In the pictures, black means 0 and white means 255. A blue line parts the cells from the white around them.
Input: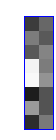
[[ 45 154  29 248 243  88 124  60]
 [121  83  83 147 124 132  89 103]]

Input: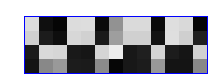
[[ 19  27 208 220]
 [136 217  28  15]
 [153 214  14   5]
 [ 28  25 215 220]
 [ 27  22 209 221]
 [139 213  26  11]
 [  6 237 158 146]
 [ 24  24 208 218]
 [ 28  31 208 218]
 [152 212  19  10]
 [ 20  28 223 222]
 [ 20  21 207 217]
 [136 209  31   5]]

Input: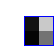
[[  4  18]
 [115 201]]

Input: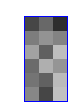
[[135 116 107 162 125  70]
 [ 70  97 175  96 147 104]
 [193 187 149 190 131  46]]

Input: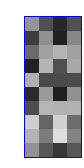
[[146 180 205  77  42 176  33 107  60 149]
 [ 87 124 100 181 154  74 180 162 144  80]
 [ 57 223 209 177  31  75  80 180  33  40]
 [ 87 131 109 178 144  76 169 161 135  81]]

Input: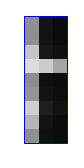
[[143 181 206 148 142 220 196 143 144]
 [ 17  19  30  19  16 204  23  18  19]
 [ 13  12  18  14  13 165  16  12  12]]

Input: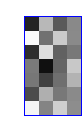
[[245  75 119 122  46 251  36]
 [132 175  64  16 222 113 184]
 [207 120 111 101  97 203  89]
 [141 138 179 200 120 138 137]]
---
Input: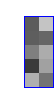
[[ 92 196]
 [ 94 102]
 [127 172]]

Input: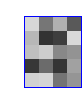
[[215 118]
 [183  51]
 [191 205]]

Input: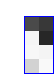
[[ 74  56]
 [245  39]
 [247 244]]

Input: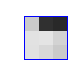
[[202  48]
 [226 228]
 [225 216]]

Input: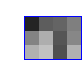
[[ 36  93]
 [131 174]
 [176 193]]

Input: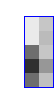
[[234 198]
 [234 187]
 [110 198]]

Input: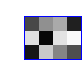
[[ 72 144]
 [224   7]
 [ 23 202]]
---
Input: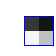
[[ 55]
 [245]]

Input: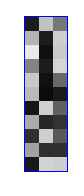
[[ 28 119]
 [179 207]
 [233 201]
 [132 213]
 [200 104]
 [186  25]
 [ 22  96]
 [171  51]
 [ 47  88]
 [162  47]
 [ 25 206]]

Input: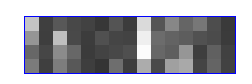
[[196  88  66  84 218 135 119  58]
 [149 191  60  69 239  99  81  59]
 [103 139  59  72 252  94  62  65]
 [123 125  62 110 172 160  68  66]]

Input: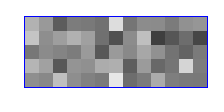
[[178  92 121 221 140 123 150]
 [196 158 160  80 191  86  70]
 [119 132 154 154 167 115 122]
 [181  88 144 175 155 117 125]
 [143 191 129 231 123 126 121]]

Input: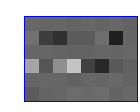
[[103 102 103 103]
 [112  49  91  31]
 [102 100  99 101]
 [165 143  64  89]
 [101 102 103 105]
 [ 91 102 105  99]]

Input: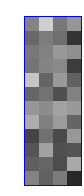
[[132 120]
 [104 111]
 [120 152]
 [116 137]
 [197 153]
 [102  80]
 [150 162]
 [173 155]
 [ 68  74]
 [ 85  80]
 [ 95  77]
 [131 123]]

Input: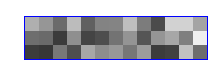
[[175 107  96 132 124 210 164]
 [110  59  68 115  85 167 239]
 [ 60 120 167 152 156  65 109]]
